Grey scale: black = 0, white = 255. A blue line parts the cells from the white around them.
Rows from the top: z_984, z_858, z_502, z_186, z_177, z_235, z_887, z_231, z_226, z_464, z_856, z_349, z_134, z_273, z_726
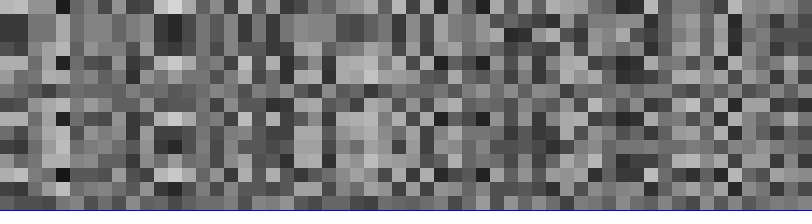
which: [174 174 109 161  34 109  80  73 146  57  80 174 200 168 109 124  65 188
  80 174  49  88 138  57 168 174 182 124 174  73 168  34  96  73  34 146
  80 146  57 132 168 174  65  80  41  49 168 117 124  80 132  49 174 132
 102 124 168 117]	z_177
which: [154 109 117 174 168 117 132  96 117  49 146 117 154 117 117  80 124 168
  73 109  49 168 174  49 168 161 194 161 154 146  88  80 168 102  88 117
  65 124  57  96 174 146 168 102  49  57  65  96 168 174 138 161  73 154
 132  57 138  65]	z_235
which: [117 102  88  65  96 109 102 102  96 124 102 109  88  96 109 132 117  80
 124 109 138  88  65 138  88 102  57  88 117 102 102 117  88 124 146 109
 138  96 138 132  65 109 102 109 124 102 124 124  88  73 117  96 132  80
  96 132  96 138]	z_887

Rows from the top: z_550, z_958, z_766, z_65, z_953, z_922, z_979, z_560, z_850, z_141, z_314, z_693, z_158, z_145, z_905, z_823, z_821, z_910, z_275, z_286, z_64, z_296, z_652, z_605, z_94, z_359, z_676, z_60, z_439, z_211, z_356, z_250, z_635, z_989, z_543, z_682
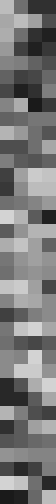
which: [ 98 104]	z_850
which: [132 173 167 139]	z_296
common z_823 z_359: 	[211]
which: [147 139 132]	z_635

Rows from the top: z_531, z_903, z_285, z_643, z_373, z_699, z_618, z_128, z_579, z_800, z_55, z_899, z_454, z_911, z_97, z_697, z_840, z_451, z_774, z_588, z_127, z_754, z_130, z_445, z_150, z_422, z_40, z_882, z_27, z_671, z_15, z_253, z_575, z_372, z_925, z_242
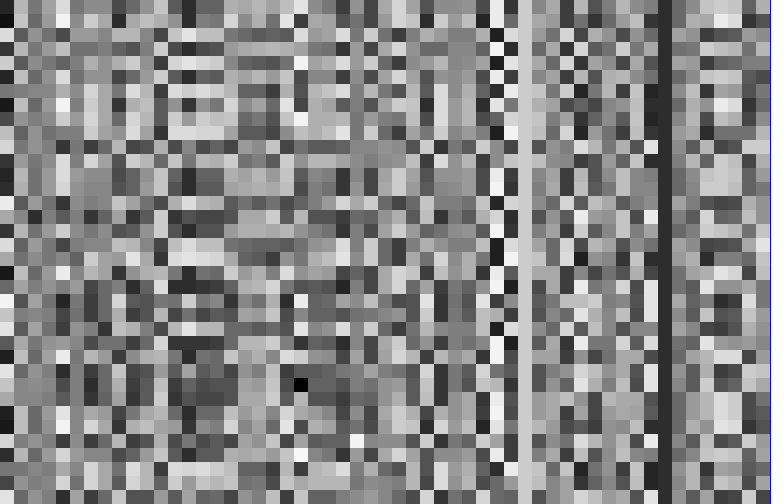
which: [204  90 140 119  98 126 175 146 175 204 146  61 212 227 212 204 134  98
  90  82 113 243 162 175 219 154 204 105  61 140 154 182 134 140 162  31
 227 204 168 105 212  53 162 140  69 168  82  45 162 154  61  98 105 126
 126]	z_373
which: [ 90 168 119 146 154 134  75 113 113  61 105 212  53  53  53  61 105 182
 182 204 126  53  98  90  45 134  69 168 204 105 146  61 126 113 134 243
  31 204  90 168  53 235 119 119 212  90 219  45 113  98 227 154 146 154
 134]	z_150
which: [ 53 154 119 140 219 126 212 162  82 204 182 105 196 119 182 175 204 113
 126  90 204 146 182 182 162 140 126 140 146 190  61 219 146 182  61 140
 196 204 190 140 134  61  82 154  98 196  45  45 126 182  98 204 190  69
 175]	z_899
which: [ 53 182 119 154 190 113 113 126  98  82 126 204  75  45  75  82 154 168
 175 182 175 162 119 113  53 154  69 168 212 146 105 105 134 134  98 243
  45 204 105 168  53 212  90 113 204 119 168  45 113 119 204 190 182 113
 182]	z_643
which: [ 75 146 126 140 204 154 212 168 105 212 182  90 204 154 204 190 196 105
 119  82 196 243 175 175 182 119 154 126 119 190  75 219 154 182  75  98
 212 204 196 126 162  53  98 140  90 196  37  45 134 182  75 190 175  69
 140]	z_579
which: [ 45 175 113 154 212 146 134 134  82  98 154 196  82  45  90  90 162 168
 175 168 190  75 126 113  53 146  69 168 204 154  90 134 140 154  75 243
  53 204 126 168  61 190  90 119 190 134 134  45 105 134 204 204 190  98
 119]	z_911

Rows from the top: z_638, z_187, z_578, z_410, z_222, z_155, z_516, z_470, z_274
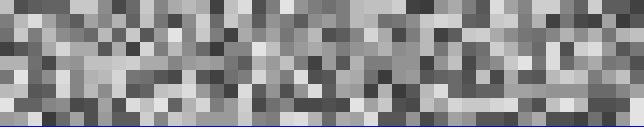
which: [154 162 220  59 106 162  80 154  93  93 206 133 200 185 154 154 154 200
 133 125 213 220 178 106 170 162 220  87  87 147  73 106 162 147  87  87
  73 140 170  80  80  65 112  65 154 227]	z_274
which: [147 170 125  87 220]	z_638
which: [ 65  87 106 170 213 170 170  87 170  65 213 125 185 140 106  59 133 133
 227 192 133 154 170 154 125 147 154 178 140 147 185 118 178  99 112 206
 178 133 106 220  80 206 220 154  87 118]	z_410

